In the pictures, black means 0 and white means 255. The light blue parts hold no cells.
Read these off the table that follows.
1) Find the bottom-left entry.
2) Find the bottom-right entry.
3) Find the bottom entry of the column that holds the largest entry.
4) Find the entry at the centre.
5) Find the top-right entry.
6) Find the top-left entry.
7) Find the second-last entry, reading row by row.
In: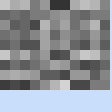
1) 60
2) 123
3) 211
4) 133
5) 133
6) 199
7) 123
